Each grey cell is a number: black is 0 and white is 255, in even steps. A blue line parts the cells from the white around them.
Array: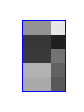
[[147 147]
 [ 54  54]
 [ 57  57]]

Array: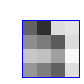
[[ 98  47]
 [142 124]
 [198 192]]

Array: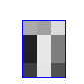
[[171 160]
 [ 34 232]
 [ 33 232]]

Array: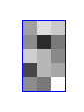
[[161 221]
 [140  43]
 [206 183]]

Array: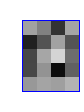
[[161 129]
 [ 32  83]
 [ 70 166]]

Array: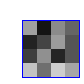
[[160  20]
 [ 34  68]
 [ 62 144]]

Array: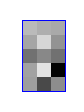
[[186 174]
 [165 214]
 [113 136]]
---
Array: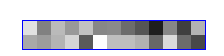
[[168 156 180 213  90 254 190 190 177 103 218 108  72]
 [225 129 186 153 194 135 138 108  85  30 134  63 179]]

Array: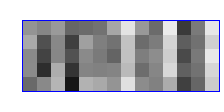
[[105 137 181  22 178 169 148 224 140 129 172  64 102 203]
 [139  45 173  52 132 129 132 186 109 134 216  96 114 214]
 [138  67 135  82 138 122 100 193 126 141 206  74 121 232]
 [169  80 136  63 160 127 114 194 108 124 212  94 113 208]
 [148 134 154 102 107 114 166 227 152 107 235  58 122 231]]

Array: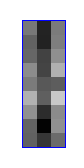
[[ 97  54 107]
 [ 99   3 144]
 [144  44 139]
 [177  95 200]
 [123  88  93]
 [140  68 176]
 [102  66 143]
 [ 98  34 126]
 [120  35 123]]

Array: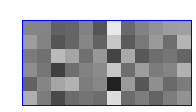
[[175 124  73 107 116 109 220 108 125  99 125 146]
 [ 98 133 165 178 125 135  33 154  86 143 105 124]
 [141 118  64 111 130 139 198 110 156 123 132 177]
 [123 112 186 165 112 151  68 169  88 109 117 101]
 [156 131  85 101 134  98 199  90 120 154 110 181]
 [132 132  97 101 129  85 233 106 130 146 157 160]]

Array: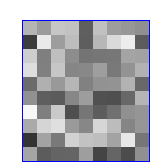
[[165  92 100 101 158  68 101  76 144]
 [ 51 163 121 210 194 190 163 231 118]
 [170 213 223 154 135 214 188 133 150]
 [248 127 201  79 118  93 112 144 149]
 [145  94  91 135 157  81  79 104 181]
 [107 176 153 182 129 146 147 178 104]
 [222 128 198 134 136 158 121 147 178]
 [206 127 191 141 116 118 119 164 162]
 [ 60 234 157 189  94 183 218 236  92]
 [180 155 198 194  95 193 157 151 144]]

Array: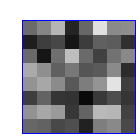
[[103  98  72  79  33 126 137  73]
 [146 167 154  55 100 185 182  65]
 [ 62  99  53  51  10  57  77  53]
 [147 167 139  88 125 148 227  63]
 [170 143  96 120  85  90 138  44]
 [105  21 111 190 106  65 114 137]
 [ 30  62  71  22  60  96  92  47]
 [107 134 181  36 103 224 138 141]]

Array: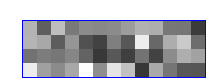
[[236 160 139 167 255 142 228 193  55 169 117  87  86]
 [114 125 119 134  99  56  88  63 115  66 140 174 162]
 [180 168  93 150  81  66 127  87 237 104 173 202 109]
 [179  95 190 121 139 136 139 156 177 174 119 118  59]]
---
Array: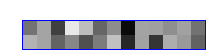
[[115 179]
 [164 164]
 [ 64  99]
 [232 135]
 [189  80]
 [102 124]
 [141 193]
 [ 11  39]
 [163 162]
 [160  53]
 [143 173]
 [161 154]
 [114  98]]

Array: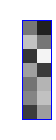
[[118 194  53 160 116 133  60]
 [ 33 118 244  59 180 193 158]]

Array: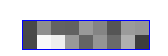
[[ 73  72]
 [142 249]
 [ 99 238]
 [ 97 153]
 [153 100]
 [132 148]
 [ 85 106]
 [155 176]
 [150  62]]

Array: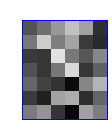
[[ 83 120  58  82 102  58 123]
 [112 205  54  54  67  33 148]
 [152 127 226 119  51 162  53]
 [193 164 121 217  11 173   7]
 [161  58  87  54 134  46 161]
 [ 47  42 135  97 180 101 125]]

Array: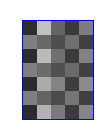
[[ 46 127  44 127  44 127  43]
 [193 104 186 108 171 100 179]
 [100  78 111  80 131  75 122]
 [ 58 111  58 106  61 118  59]
 [125  64 130  65 139  64 134]]

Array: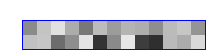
[[139 193]
 [196 198]
 [225 109]
 [172 142]
 [120 228]
 [188  51]
 [156 138]
 [180 231]
 [174  61]
 [142  47]
 [187 186]
 [198 172]
 [148 217]]

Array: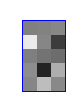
[[128 235 127 141 134]
 [130 134 115  35 189]
 [135  60 109 174 137]]
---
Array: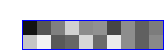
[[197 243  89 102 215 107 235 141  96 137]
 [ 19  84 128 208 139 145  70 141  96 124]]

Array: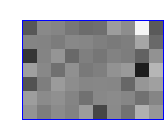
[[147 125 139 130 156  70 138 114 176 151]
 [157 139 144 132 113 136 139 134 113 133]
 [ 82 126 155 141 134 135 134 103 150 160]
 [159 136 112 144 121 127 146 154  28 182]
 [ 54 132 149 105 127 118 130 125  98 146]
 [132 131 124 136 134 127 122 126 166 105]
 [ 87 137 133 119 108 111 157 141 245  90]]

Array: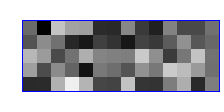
[[ 42  43 177 239 180  70  67 194  53  51 125 174  41 126]
 [159  76 139 100  19 121 110  84 146 120 202 188 154 112]
 [183 155  74 114 175 132 128 126 202 143  59 119 195 114]
 [ 83 140 113  39  23  64  51  23  67  57  92 145  87 104]
 [106   2 195 162 158  43  41 135  58  32 130  73  73 113]]

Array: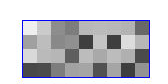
[[ 72  75 125 162 165  81 165  62 147]
 [217 186 182  95 188 169 188 176  75]
 [160 189 137 144  62 196  62 220 183]
 [239 202 141 125 184 186 184 179 104]]

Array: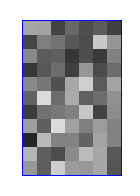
[[152  94 206 156 152 167  85]
 [181  93  76 139 187 166  88]
 [ 37 185 130 131  99 164 130]
 [158  95 220 161 127 156 131]
 [ 60 113 120 129 199  66 140]
 [ 98 219 109 171  96 109 144]
 [137 118  80 167 206  90 164]
 [ 55  87 108  63 151  75 108]
 [136  91  95  54  78  58 129]
 [ 68 127 115  86  76 201 149]
 [166 163  67 103  78  92  65]]

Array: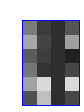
[[ 80 192  46  71]
 [161 218  46 217]
 [117  51  46  69]
 [ 92  61  46  32]
 [167  66  46 160]
 [124  60  46  85]]

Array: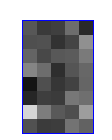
[[ 81  59  61 115  98]
 [214 125  89  78 157]
 [ 38  62  59 119 111]
 [ 20  79  54  66 101]
 [133 109  46  85 103]
 [100  72  88  91 122]
 [ 79  81  50  68 144]
 [ 87  58  63 109  41]]

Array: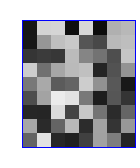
[[100 226  39  32  64 162 126  36]
 [167  42 100 184  44 163  52 152]
 [ 38  37 218  67 199 116  43 101]
 [ 77 163 235 226 120  29  86  52]
 [120 169  91 100 205 145  88  24]
 [205 112 166 186 192  36  82 147]
 [ 53  59  55 187 133 115  78 197]
 [ 23 150 191 200  85  72 185 190]
 [ 22 211 213  15 215  13 176 184]]

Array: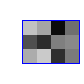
[[172 202  47 123]
 [ 79  44 127 137]
 [194 165  11 111]]
